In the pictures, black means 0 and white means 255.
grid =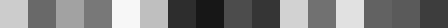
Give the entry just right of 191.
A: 45
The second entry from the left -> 105
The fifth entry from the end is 113
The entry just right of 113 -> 225
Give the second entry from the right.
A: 90

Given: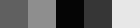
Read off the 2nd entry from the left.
142
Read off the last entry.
231
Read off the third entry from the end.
5

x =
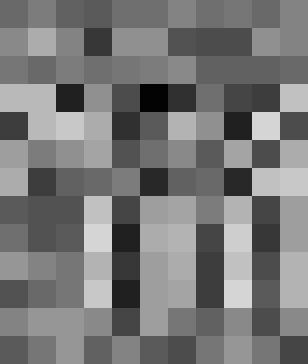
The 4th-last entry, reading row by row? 118
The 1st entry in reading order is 105
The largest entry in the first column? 185
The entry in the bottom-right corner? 69
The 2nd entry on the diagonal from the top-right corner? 144
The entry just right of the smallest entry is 48
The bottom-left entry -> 90
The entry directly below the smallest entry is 90
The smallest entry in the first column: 61
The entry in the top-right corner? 131
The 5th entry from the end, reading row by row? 76
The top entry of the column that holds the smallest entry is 111
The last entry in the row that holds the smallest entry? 193
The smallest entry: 3
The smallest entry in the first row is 90
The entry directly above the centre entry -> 111
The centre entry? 40
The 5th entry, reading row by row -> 111
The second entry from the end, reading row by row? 118
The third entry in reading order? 97
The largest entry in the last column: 200

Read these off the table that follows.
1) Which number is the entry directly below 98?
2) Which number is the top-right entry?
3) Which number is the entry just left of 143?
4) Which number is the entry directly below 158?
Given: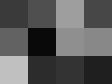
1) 192
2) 71
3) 9
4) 143

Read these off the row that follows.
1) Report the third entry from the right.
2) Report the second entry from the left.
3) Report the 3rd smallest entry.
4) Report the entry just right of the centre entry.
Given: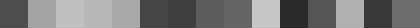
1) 176
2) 163
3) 63
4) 101

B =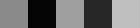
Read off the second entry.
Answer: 5
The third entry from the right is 159
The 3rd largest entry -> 138

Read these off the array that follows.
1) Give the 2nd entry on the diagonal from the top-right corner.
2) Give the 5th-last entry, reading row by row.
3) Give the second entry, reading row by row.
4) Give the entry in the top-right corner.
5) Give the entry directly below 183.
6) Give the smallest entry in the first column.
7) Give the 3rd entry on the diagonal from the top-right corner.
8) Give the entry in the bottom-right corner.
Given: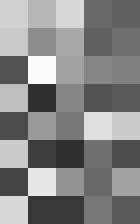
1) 97
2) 216
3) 183
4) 97
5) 140
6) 68
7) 161
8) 89

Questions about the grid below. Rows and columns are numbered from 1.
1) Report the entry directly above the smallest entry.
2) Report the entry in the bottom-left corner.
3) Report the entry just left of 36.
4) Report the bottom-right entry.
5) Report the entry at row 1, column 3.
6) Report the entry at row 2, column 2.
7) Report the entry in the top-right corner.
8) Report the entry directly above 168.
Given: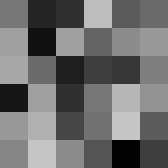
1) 197
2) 133
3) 119
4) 62
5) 48
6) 16
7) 106
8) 160
